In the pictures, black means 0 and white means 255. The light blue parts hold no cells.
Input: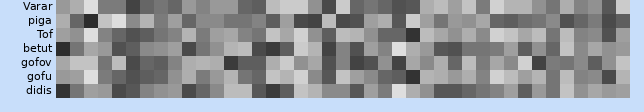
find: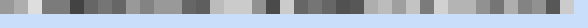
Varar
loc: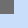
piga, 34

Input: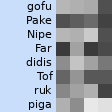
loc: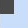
Far, 4
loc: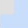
piga, 4
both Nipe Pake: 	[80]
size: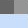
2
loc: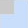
Nipe, 3
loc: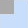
gofu, 3
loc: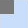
didis, 4

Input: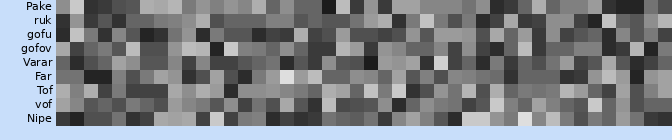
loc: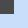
vof, 21
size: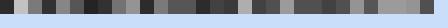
31
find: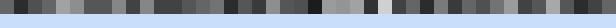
Varar
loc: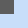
Nipe, 22
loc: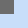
Far, 32
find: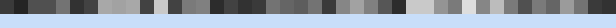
Nipe

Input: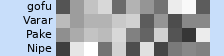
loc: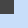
Nipe, 8
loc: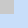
Varar, 5

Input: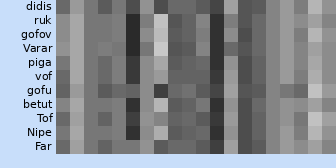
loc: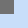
gofu, 10
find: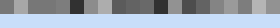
Nipe

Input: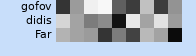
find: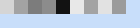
didis
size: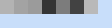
7
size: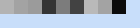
9
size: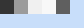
5
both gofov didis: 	[155]

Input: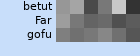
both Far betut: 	[120]
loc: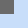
Far, 4

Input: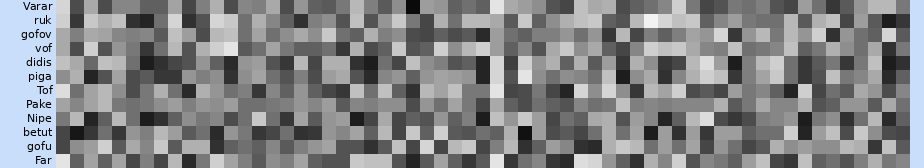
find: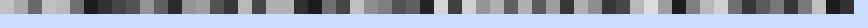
didis
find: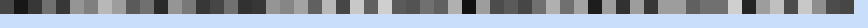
betut
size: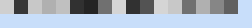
17
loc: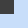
didis, 33
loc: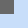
didis, 3

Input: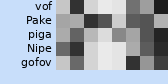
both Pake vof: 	[50]
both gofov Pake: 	[50]
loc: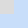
piga, 4
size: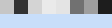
8
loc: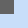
piga, 2
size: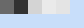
5
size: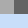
2

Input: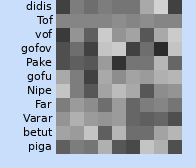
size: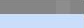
6
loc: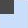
piga, 6
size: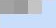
3

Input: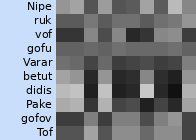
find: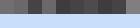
Varar
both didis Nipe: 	[186]
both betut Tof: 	[163]
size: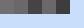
5
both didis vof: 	[40]
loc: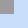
Nipe, 4

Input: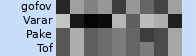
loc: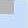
Varar, 5
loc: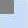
gofov, 3
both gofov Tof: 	[101]
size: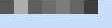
7
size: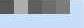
5
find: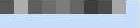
Pake
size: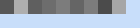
9

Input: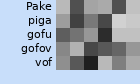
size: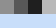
4
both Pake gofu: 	[193]
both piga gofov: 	[72]
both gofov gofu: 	[151]
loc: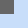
gofov, 5

